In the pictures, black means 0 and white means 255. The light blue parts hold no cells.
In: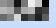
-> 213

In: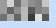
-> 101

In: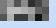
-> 59

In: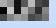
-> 158

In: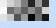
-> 83

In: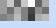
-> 187

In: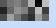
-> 116

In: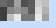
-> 232

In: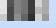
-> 142
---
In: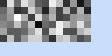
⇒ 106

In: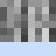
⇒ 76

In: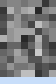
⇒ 163

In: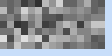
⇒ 88

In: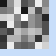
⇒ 209

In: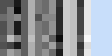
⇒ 231
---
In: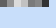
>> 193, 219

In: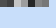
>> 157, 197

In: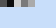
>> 207, 207

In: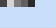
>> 123, 213

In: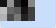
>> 91, 191

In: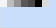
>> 87, 244

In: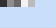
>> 104, 242

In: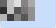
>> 87, 223

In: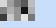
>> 147, 227
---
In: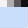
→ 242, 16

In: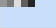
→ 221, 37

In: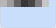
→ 198, 54

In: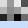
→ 233, 8

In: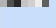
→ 237, 39

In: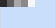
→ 247, 42

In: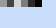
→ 212, 5
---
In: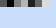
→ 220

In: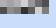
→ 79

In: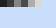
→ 217

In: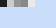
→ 233

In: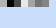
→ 132

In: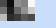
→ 247

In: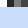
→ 69

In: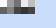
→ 190

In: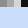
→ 17
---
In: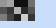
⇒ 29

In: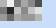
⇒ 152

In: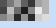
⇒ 42

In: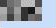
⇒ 49

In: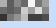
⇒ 64

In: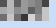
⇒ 211

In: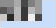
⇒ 56

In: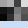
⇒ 49

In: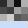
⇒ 206
